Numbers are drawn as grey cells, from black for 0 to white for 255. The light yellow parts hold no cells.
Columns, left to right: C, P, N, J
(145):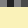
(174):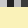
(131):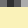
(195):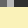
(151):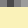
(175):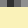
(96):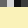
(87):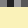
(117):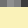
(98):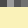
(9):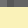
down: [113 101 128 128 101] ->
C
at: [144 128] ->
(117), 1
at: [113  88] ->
(9), 0
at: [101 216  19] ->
(96), 0
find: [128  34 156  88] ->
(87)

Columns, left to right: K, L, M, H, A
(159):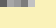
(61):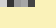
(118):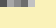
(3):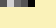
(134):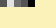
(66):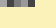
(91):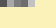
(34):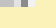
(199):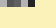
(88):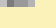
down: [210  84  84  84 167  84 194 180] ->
K
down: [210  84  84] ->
K

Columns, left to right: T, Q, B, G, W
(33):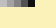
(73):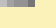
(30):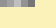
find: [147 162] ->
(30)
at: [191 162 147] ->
(73), 0
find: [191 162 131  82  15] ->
(33)

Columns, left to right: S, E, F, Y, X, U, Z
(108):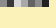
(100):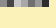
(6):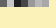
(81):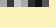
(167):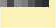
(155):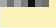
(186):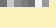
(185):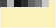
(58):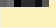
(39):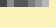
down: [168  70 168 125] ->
Y
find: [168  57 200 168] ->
(81)
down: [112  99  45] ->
X
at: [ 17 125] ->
(155), 4
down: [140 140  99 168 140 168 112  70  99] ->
S
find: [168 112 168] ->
(155)
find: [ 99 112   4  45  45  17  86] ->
(58)

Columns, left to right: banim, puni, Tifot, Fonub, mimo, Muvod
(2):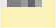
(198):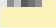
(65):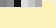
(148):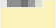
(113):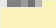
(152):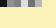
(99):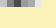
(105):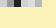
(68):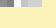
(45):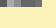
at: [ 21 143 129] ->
(152), 0
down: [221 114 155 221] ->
Fonub
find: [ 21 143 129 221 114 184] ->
(152)
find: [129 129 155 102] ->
(2)
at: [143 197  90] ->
(198), 1

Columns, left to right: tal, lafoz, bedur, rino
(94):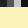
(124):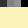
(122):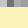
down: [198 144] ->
bedur
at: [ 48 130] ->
(124), 0

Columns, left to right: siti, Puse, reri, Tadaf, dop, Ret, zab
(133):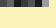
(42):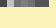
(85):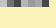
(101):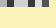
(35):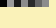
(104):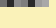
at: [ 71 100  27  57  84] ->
(133), 0
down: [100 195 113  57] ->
Puse
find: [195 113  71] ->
(85)
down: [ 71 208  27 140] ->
reri

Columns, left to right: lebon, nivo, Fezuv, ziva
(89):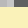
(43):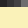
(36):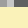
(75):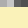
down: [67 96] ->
Fezuv
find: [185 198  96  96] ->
(89)
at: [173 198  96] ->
(75), 0
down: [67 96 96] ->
Fezuv
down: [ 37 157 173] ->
lebon

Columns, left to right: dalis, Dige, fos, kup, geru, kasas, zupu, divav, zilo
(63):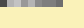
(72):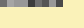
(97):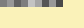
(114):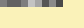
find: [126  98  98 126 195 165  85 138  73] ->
(114)
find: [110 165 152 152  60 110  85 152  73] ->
(72)
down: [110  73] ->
zilo
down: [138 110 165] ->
kasas
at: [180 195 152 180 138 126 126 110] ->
(63), 1
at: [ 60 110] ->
(72), 4

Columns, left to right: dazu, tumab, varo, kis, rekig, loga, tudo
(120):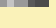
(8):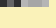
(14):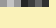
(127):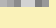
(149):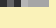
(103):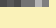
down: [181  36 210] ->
kis
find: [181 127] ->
(103)
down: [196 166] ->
tumab
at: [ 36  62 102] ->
(14), 3
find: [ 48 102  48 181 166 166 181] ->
(8)

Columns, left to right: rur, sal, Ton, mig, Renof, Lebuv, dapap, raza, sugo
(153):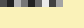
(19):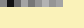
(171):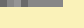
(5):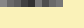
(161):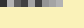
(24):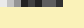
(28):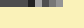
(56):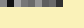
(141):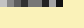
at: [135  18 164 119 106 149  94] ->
(56), 0
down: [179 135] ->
dapap
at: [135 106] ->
(5), 0
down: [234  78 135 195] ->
rur
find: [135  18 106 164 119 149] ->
(19)
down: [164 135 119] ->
sugo
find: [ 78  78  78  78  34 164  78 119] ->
(28)

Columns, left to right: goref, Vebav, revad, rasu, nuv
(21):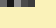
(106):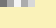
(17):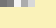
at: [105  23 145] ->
(21), 0
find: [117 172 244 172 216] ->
(106)
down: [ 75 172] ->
rasu

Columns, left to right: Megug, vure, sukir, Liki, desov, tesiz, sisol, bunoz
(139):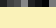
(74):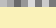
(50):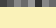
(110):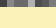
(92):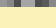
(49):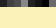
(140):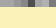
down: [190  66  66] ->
Megug
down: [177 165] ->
desov
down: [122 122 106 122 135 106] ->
bunoz
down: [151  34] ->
Megug
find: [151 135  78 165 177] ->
(140)

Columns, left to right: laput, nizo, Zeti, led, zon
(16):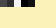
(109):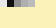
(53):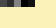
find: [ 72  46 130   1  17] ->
(53)
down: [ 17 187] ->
zon
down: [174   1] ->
led
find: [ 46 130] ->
(53)
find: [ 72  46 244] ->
(16)
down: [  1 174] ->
led

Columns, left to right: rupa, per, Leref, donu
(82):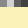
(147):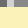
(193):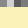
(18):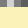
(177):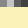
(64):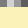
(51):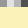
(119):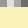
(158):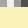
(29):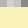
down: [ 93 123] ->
Leref
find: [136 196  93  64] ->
(177)

